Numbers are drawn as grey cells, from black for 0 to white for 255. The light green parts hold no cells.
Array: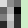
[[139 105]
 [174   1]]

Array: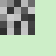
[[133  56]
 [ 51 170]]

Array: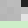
[[188 187]
 [181 186]]

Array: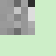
[[150 104]
 [154 197]]

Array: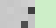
[[198 201]
 [204 200]]

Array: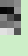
[[119 137]
 [ 14 150]]

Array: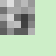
[[223 162]
 [168 168]]

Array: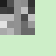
[[ 82 146]
 [ 59 146]]
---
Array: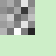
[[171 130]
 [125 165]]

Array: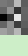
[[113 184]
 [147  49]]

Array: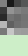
[[ 25  68]
 [147 130]]

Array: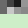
[[ 66  26]
 [199 148]]

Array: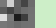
[[207  97]
 [ 68  94]]

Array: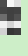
[[248 224]
 [ 64  66]]
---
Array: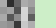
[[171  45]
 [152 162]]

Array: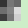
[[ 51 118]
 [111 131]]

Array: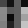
[[ 71  19]
 [139  89]]

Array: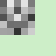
[[ 97 231]
 [129 193]]

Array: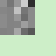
[[144 118]
 [134 131]]

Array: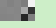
[[136 130]
 [134 136]]

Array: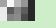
[[163 249]
 [234  92]]

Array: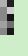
[[176  32]
 [136 205]]

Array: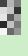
[[ 67 181]
 [219 198]]
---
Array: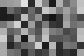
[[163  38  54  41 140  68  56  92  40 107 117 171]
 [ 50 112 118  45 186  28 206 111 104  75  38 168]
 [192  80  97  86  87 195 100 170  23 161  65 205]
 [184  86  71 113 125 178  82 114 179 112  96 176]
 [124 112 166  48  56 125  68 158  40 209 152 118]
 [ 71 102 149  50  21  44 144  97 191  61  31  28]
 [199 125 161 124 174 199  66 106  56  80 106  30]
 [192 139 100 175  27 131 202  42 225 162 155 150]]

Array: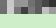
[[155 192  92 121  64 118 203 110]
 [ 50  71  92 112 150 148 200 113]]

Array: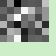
[[ 90 101  97  46 247 153 121]
 [175  63  81  28 164 178  59]
 [ 43 174  90 113  18  76 180]
 [150  71 134 105 250 154  79]
 [148 112 189 245 114  80 103]
 [194  86  90  84   3 139  67]]

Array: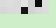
[[220 216 210  22 219 218 215]
 [222  10 208 227 218 221 219]]

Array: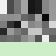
[[ 91 237  81 160 140 106 113 104]
 [112 115 199 198 102 123 155  40]
 [215 105 147 135 204  21  51 125]
 [153  10 164  89 103 147 143 145]
 [152 135  31  22 164 115  75 241]
 [150 135  32  23 164 115  75 240]]

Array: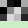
[[ 35 188 217  56]
 [ 87 218 135   1]
 [168   2  20 182]]
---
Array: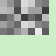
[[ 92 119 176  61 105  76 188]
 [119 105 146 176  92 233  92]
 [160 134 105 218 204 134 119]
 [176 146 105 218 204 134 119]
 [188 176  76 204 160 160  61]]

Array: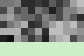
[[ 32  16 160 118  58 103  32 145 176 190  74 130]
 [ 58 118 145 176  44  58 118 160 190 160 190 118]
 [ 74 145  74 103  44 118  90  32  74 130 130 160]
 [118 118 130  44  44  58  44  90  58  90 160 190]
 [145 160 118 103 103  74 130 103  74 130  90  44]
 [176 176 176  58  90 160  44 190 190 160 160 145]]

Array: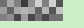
[[112 169 128  59 143 208 128 208  86]
 [128 143  72 157  72 112  72 112 112]
 [157  98 169 181 169  98 181  86 196]]

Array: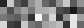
[[ 37 201  92  64 145 174 104  78 145 201  92 145]
 [120 104  92 132  52 246 132 215  52 145 230 161]
 [145  78 132 161 120 174 174 188  78  64  24  78]
 [215  64  52 201 120 104 161 174 188  52 230 104]]

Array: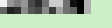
[[ 98  33  45 138  86  72 138  58 162 112  98   3 176]
 [241 150 126 150  72  45 112 203 203 112  17   3 176]]

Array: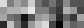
[[ 41 193 113  41 153 193 219  69   4 138  99 113]
 [153 177 177 193 231 126 126  83  56 177 153  69]
 [165 113  99  16  83 153 165 126  41  99  56 165]
 [219 126 165 138 205 113  83 113  69 138  83  83]]
